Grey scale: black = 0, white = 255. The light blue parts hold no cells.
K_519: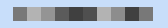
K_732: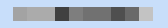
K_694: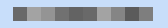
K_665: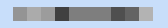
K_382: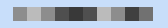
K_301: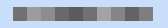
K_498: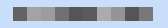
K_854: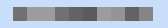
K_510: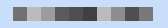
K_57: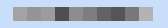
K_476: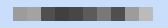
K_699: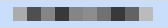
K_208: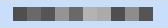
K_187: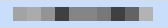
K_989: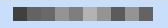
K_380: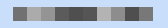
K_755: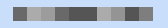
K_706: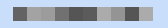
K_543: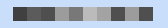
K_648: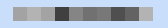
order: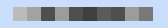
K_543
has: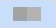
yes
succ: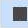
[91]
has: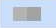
yes

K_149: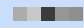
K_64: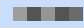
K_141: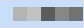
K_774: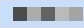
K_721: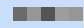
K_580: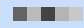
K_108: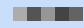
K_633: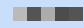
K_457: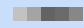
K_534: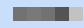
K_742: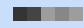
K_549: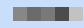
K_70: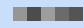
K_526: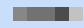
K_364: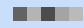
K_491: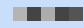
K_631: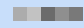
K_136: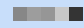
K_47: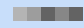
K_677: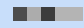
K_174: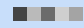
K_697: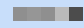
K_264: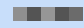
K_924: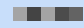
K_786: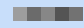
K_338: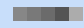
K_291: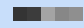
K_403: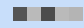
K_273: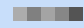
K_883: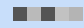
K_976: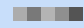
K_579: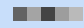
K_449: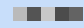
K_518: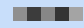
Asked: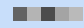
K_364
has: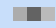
yes
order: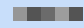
K_64
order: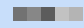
K_141
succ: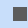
[135]
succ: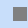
[164]

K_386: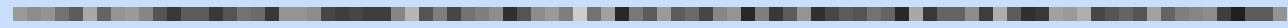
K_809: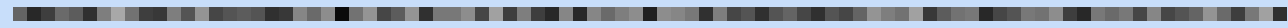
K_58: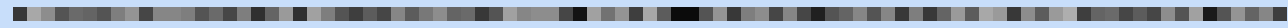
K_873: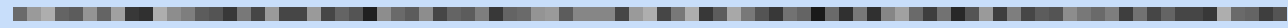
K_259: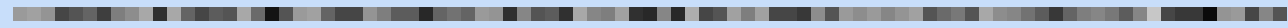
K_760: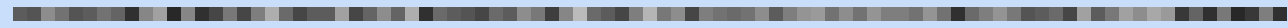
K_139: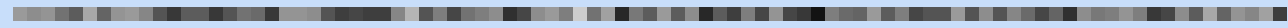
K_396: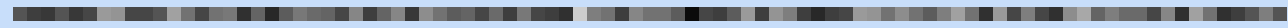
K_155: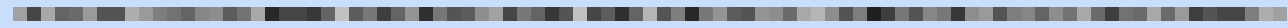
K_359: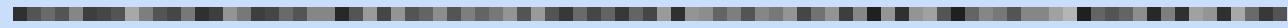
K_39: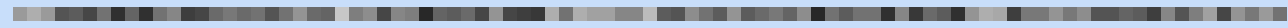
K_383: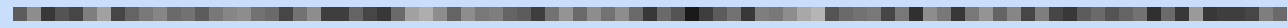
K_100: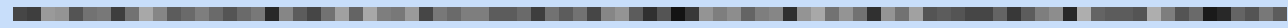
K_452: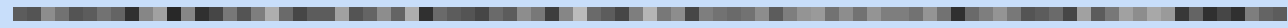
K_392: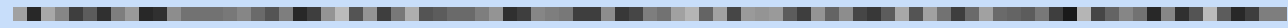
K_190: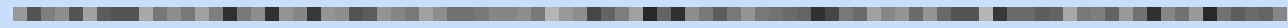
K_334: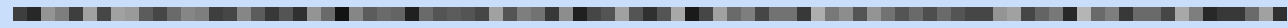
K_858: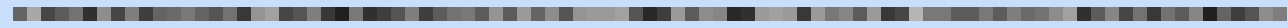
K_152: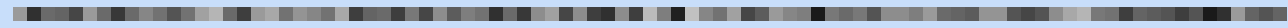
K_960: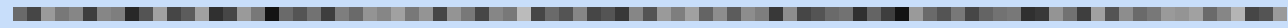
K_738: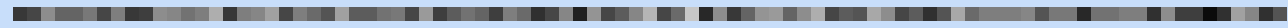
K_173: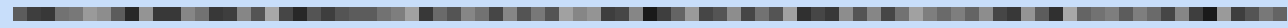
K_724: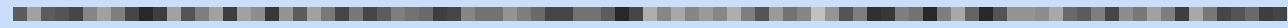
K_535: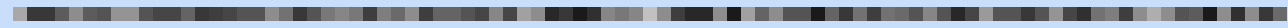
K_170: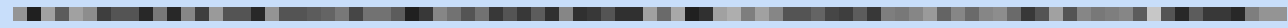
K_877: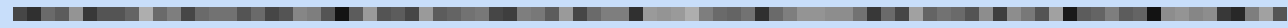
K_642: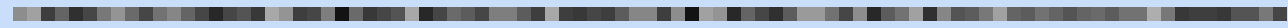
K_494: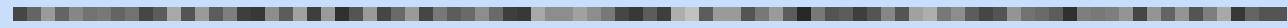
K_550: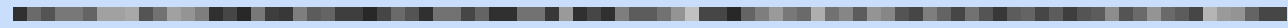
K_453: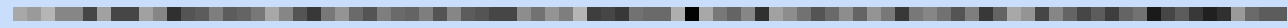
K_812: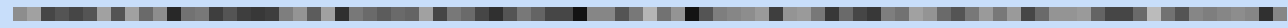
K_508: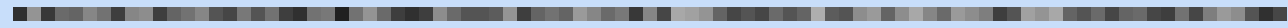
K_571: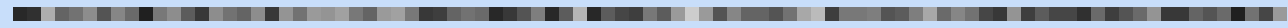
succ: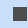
[106]
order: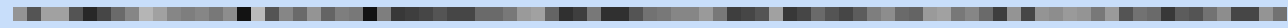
K_812
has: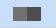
no

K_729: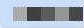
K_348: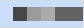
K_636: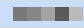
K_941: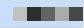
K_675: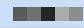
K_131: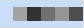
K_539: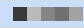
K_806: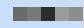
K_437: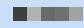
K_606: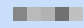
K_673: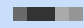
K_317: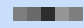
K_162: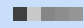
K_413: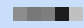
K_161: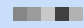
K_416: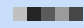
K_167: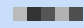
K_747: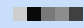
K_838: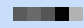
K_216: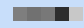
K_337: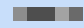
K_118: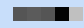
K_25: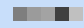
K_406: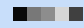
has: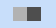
yes
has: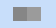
yes
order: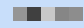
K_162
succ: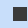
[186]
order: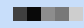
K_747

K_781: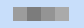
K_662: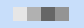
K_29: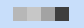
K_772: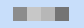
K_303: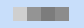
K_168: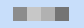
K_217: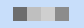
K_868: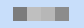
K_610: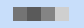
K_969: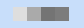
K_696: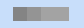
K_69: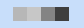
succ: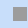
[124]
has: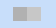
no
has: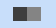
no
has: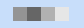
no

